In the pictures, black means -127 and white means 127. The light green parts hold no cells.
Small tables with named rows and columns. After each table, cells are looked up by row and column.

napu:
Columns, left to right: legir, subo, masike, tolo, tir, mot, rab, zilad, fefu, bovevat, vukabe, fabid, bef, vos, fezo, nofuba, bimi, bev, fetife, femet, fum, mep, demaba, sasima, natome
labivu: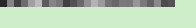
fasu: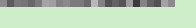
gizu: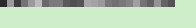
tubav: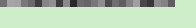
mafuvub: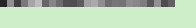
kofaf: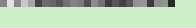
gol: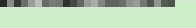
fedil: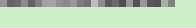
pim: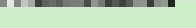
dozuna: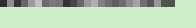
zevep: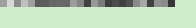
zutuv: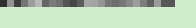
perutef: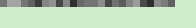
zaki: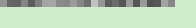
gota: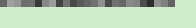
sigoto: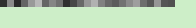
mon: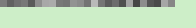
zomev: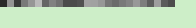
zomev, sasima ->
-36
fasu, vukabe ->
-4
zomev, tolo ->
-6
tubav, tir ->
-22
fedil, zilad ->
36
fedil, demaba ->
-44
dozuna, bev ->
-18
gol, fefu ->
-10
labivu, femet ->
22
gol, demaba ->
19
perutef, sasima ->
-3
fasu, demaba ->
-46
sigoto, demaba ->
22
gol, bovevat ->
-79
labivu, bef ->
17
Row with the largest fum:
zevep

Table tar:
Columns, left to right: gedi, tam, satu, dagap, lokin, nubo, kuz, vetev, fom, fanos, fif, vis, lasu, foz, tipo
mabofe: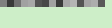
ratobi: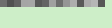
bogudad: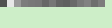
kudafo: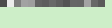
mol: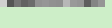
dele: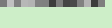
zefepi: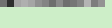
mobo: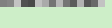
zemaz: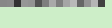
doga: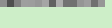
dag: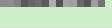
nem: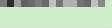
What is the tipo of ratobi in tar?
-40
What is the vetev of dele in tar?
-67
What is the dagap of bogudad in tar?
-3
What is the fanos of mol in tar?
55
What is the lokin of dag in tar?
-26
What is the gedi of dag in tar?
13

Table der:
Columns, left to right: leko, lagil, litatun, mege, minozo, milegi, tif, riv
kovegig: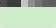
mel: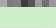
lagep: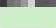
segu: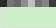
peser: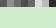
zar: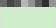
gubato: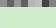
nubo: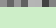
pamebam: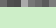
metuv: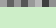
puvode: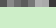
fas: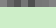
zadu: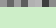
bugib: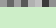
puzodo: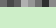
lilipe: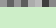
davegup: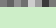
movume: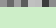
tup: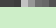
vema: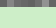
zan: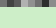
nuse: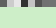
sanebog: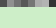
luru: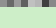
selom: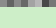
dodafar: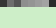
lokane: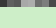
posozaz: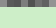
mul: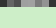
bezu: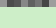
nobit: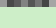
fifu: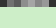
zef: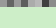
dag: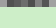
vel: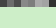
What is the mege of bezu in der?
7
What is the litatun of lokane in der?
-39
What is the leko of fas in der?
3
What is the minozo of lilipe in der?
44
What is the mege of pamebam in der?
42
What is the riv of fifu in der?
-78
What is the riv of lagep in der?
-31
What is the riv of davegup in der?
-7
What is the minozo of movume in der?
64
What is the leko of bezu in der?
23
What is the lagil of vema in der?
6

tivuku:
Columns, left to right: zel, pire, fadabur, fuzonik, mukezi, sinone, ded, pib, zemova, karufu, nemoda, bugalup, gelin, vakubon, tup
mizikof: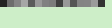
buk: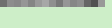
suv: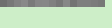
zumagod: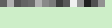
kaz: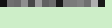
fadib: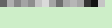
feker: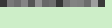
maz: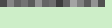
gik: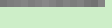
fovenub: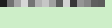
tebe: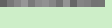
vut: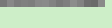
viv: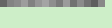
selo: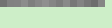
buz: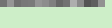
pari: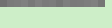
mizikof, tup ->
-76
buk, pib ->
15
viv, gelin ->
-13
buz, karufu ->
-13
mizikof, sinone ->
25
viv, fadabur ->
11
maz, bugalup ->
1
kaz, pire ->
-15
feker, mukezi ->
-42
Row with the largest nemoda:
zumagod

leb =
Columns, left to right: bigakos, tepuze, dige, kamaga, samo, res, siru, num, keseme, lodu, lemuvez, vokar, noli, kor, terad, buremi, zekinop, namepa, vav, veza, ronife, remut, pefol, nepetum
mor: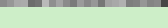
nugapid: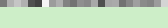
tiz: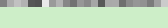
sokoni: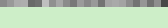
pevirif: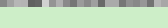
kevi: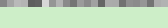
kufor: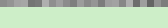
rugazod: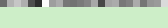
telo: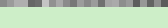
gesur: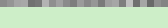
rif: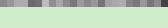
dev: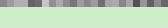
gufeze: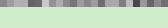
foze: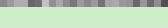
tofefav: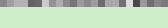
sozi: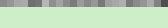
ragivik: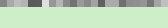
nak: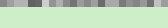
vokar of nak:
28
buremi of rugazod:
37
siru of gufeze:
73
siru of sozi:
54
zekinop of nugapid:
42
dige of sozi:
39
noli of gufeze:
8
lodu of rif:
11
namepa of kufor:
7
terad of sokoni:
-12

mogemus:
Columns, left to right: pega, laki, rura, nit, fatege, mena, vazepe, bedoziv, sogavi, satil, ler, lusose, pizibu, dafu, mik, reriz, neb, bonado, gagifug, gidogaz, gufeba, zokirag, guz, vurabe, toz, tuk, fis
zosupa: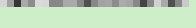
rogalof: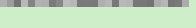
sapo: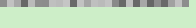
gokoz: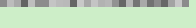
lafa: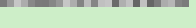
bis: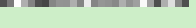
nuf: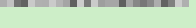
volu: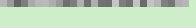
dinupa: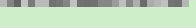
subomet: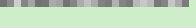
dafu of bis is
5
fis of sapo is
13
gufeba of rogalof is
-8
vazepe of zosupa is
88
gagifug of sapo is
63
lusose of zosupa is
7
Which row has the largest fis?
zosupa

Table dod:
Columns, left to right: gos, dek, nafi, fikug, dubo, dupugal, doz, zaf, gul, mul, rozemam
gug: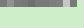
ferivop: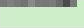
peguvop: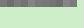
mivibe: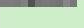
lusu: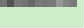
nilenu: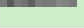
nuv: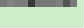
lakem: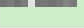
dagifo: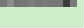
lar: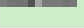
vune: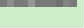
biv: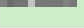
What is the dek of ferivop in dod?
0
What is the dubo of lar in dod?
-45
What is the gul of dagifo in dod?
-9
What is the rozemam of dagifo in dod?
-4
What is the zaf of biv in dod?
-8
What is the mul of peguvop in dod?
5
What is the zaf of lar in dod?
-4
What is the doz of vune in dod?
-6
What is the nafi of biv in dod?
-11
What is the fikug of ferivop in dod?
-13
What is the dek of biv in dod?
-21

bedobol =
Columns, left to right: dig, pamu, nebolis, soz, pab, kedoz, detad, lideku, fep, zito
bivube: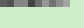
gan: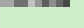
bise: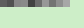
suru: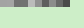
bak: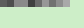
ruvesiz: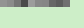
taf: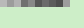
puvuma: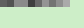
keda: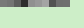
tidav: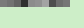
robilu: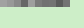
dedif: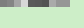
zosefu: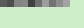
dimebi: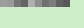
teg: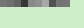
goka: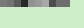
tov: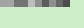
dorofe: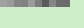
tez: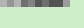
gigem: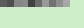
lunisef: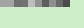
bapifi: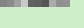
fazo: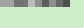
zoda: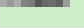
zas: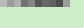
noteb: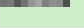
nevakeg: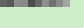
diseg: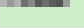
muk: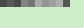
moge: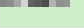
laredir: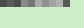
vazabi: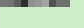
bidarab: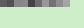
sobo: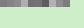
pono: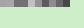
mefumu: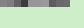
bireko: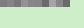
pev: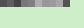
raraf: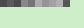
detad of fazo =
-34
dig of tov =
35
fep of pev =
39
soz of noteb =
-12
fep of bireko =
7
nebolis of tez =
51

